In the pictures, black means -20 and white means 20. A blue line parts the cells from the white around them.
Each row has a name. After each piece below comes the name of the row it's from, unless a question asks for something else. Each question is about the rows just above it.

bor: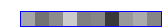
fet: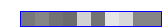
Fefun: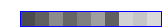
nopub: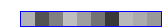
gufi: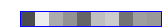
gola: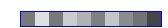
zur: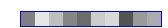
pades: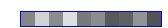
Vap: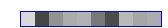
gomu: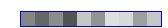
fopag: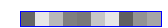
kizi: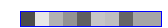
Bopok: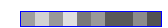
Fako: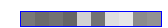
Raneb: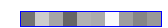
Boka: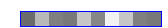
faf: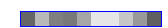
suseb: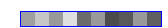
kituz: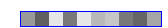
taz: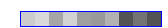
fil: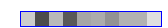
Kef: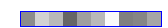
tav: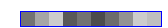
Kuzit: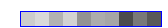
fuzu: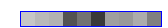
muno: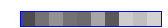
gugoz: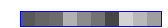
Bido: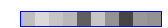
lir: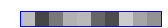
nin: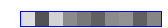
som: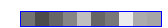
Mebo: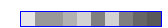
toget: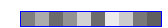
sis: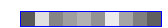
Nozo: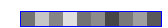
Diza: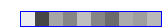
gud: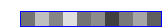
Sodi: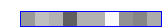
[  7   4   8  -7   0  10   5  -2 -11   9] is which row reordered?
nopub
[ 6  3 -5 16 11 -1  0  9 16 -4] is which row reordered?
fopag
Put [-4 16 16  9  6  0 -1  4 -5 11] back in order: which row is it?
faf
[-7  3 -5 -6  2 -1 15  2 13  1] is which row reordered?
pades
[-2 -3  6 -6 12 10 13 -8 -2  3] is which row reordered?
muno
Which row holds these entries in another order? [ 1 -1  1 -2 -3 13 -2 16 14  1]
fet
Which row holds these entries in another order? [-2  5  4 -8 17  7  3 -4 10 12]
gufi

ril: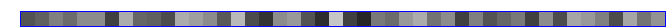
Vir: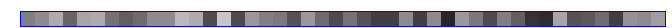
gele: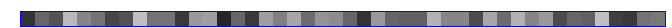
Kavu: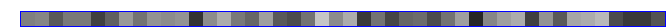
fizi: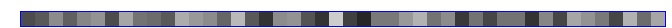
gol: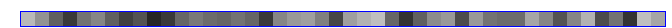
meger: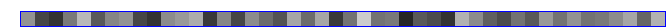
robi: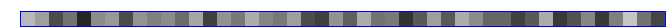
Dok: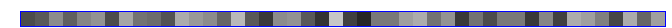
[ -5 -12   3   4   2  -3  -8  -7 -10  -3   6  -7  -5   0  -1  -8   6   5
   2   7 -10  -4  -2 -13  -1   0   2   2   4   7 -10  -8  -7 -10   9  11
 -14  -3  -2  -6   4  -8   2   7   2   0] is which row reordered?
Vir
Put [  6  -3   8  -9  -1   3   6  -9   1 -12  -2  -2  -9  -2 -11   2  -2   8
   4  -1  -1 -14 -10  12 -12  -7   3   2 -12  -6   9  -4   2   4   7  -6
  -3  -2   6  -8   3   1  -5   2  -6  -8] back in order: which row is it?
fizi
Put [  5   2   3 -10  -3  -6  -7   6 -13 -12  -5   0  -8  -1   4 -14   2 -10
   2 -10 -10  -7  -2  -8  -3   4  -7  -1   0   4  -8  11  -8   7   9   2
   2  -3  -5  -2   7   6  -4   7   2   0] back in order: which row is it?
Vir
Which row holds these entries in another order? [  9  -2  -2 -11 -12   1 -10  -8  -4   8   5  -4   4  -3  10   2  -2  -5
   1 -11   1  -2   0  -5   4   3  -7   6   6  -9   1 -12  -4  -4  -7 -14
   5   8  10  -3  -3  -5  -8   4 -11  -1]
gol
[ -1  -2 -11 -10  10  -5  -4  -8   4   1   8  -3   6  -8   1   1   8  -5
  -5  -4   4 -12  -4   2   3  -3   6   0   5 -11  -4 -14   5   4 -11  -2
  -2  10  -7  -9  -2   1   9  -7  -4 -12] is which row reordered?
gele
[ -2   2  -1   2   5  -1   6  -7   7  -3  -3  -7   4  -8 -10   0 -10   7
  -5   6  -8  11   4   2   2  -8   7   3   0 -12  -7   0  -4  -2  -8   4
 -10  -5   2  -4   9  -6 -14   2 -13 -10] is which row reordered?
ril
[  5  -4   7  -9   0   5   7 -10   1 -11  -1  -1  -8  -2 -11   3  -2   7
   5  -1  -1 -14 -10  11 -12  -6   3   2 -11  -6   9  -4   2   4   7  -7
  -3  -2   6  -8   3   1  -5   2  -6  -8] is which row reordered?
Dok

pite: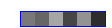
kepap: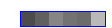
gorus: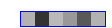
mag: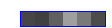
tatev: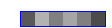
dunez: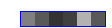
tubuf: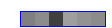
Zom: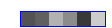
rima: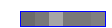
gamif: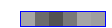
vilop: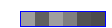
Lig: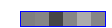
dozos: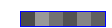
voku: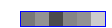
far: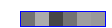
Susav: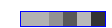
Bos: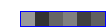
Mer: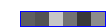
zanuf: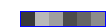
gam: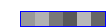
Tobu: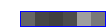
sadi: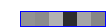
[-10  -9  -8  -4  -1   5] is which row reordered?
Tobu
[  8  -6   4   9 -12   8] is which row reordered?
gorus
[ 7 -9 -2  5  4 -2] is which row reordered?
far

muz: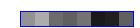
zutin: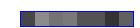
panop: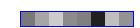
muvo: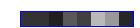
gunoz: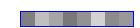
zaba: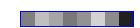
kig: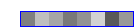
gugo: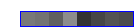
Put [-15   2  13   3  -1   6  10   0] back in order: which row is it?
zaba
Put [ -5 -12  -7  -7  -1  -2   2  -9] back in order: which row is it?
zutin

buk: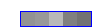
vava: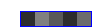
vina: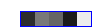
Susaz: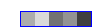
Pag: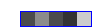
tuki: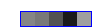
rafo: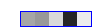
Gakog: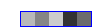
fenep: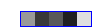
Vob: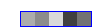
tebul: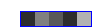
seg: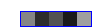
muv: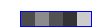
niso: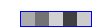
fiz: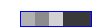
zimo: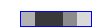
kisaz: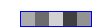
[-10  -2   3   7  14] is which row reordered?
Susaz
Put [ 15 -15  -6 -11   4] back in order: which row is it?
fenep
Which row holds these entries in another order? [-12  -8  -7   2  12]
muv
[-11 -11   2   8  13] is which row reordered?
fiz
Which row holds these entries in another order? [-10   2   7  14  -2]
Vob

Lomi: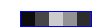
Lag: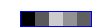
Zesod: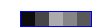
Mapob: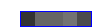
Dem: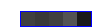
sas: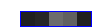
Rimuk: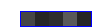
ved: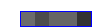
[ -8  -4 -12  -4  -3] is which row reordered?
ved
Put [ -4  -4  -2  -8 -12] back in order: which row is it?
Mapob

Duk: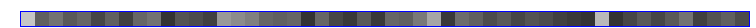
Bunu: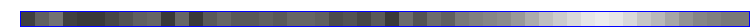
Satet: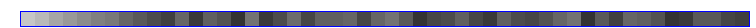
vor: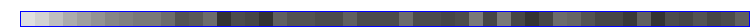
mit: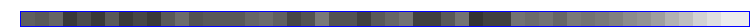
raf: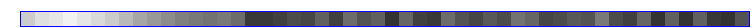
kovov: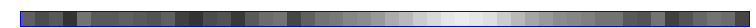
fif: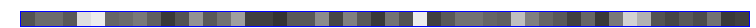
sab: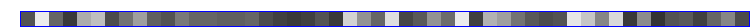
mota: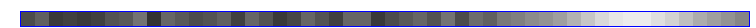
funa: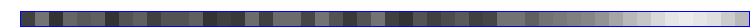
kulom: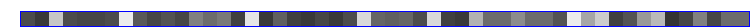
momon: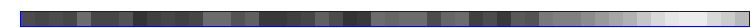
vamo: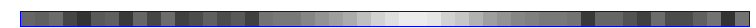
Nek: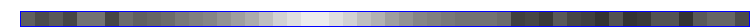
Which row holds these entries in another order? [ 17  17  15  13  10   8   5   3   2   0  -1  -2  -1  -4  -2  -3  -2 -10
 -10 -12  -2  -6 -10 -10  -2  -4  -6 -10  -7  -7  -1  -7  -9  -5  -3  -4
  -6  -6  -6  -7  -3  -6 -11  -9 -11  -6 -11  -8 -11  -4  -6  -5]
mit
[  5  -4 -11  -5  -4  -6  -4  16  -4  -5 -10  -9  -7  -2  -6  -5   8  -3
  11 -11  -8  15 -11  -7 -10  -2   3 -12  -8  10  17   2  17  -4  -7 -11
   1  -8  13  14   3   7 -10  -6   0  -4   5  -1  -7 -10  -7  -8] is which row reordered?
mota
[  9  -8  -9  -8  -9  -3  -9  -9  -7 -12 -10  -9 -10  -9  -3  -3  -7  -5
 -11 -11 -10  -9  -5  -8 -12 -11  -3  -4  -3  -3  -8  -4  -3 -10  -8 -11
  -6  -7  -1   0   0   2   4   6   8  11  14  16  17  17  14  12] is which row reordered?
momon
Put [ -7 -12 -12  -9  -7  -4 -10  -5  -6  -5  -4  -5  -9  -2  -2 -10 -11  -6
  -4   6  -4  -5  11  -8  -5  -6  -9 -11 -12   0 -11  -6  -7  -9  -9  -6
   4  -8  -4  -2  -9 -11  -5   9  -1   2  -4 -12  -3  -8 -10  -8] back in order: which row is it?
Satet
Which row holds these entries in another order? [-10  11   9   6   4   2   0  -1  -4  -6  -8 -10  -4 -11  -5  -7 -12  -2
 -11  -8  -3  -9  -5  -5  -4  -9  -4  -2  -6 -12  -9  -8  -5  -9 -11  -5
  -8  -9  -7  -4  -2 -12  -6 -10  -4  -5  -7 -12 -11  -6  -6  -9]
Satet
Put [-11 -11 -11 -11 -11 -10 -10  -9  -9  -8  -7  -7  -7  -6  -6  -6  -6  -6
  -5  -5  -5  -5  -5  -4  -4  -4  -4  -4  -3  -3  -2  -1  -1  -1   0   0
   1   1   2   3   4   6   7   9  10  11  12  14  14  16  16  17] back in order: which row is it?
Bunu

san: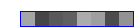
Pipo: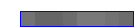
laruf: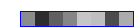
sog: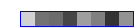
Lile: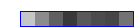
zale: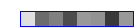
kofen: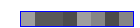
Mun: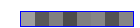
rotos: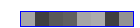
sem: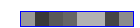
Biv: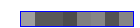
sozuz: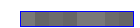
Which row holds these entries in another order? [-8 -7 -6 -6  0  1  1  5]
Biv
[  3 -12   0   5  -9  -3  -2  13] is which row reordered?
sog

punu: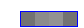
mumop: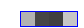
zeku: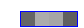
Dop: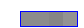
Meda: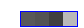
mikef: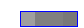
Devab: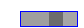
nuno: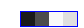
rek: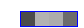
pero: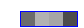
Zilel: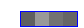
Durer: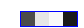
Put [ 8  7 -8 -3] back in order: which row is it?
rek
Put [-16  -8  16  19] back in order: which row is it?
Durer

